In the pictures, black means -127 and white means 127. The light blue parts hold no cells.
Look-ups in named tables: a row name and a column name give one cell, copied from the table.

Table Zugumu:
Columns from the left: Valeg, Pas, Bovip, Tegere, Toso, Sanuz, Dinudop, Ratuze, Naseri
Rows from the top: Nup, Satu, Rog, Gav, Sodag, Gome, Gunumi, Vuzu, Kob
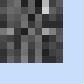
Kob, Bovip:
-51
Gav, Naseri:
-84
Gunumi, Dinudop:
-70
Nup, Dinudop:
55
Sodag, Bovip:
-68
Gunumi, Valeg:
-60
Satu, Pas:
-20
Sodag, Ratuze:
-1
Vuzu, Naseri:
-55
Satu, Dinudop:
80
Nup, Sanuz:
-105
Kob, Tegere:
1
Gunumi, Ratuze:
-52
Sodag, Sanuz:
-56
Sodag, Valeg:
-7
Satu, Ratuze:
-30
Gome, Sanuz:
-18

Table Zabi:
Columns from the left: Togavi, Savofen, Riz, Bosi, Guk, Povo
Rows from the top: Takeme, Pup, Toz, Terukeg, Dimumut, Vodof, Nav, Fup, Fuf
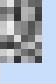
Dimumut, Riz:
15
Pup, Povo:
-59
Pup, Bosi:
51
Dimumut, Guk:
-39
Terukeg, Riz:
11
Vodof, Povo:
76
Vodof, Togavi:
17
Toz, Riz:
-79
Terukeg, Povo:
1

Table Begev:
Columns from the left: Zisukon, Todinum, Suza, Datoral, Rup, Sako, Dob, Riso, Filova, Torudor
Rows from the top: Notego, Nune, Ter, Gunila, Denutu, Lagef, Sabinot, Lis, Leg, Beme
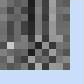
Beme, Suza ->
-31
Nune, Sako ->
2
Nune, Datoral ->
-61
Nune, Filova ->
-15
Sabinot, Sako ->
-90
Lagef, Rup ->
-74
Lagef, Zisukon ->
-13
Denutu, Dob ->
-52
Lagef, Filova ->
24
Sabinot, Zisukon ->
-49
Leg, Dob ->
-19
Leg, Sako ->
-31
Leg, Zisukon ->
-29
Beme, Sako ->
41
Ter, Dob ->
-69

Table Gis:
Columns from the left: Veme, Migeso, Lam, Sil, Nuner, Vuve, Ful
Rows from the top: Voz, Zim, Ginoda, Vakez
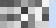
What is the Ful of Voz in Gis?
115
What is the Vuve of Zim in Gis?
113
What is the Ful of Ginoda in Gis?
-47
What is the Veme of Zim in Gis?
78
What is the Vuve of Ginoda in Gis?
113
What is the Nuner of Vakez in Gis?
12
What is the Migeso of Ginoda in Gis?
-39
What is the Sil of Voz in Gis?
39
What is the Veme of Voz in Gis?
-38
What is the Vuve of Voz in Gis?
-19
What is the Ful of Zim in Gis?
-1
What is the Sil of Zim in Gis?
-69
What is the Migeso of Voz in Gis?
-41
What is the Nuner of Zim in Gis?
87
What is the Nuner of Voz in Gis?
5
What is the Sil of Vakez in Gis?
-42
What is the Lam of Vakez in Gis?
89
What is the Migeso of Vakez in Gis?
66
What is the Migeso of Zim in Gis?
62
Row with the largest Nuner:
Zim

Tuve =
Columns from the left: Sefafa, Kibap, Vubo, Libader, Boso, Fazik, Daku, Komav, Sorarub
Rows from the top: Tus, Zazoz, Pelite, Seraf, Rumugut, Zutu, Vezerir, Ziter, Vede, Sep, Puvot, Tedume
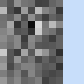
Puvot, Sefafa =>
-1
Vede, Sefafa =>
13
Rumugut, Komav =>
-13
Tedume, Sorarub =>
-37
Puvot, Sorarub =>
-47
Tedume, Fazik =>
-2
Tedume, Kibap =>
-12
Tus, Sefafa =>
-15
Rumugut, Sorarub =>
-51
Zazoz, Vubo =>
-73
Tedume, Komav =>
-45
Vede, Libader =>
-28
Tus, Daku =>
-59
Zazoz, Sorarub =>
-70
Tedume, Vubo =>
7
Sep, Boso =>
1
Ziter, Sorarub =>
-80
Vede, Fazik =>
-55
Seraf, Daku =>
-8
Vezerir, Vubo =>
8

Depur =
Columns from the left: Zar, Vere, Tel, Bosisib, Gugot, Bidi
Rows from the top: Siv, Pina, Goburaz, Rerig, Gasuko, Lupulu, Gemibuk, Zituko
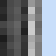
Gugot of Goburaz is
34
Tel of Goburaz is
-41
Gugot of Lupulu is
39
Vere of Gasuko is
-46
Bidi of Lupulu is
5
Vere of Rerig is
-41
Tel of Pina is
-36
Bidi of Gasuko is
-17
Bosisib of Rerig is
-81
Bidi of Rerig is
-24
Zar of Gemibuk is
-85
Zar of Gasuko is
-72
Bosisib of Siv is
-65
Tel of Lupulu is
-40
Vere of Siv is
-53
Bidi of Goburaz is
-3
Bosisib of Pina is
-82
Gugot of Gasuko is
76
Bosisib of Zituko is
-77
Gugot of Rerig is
74
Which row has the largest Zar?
Rerig

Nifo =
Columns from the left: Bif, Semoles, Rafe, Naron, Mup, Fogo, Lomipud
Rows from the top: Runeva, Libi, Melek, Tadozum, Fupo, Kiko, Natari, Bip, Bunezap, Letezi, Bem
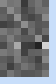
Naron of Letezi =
-11
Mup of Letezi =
-24
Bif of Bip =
-5
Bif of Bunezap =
-34
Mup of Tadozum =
-23
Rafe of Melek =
17
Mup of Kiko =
-37
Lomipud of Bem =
-8
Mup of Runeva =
-26
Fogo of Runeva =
-10
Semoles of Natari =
-17
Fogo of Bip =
-28
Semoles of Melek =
-41
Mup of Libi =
-39

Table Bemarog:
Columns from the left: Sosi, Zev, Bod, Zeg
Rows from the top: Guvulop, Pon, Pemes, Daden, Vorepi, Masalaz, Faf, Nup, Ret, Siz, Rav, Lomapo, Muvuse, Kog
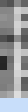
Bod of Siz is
89
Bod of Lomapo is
72
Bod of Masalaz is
10
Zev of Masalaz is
-64
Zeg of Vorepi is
-26
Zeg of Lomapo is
-35
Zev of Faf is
-7
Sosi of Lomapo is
0
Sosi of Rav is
2
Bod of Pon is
78
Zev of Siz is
-8
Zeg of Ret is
-9
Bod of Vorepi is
76
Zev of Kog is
41
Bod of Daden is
82
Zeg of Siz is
-19
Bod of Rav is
84
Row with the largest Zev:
Kog

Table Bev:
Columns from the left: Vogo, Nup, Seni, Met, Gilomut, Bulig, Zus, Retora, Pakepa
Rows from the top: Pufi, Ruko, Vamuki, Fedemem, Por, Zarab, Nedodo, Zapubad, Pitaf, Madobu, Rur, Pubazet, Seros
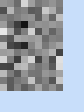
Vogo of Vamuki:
2
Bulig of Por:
-43
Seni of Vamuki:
0
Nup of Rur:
-3
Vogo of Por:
103
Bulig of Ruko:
-30
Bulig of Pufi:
-6
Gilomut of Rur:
-9
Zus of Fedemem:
16
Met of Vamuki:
14
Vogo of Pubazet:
-4
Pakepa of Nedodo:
35
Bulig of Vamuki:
-32
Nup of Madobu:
-61
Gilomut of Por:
80
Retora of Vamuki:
-24
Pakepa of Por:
3
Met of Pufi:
85
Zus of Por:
18
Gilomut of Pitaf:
83

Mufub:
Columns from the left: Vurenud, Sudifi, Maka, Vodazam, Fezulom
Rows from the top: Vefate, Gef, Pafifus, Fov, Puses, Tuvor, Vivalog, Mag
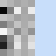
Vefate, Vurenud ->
65
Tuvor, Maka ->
87
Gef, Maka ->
111
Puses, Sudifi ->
68
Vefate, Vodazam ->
47
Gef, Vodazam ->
38
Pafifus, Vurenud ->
66
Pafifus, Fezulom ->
39
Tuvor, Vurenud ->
-57
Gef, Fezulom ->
107
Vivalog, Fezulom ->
98
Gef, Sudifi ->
-2
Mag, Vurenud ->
12
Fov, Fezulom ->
63
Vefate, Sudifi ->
52
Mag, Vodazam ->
44
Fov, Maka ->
67
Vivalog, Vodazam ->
45
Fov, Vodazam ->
44
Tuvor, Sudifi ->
16
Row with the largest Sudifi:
Puses

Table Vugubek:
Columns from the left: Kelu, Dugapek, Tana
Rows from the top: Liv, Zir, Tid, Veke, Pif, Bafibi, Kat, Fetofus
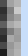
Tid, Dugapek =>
10
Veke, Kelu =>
-32
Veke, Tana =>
56
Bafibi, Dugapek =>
41
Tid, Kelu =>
-67
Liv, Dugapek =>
34
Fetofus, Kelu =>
-98
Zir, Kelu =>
-79
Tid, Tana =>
32
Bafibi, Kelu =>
-83
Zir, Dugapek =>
0
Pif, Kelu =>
-67
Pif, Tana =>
31
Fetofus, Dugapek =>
31
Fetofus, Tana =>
50
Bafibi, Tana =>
27
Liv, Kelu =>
-48
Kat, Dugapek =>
23
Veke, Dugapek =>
40
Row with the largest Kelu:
Veke

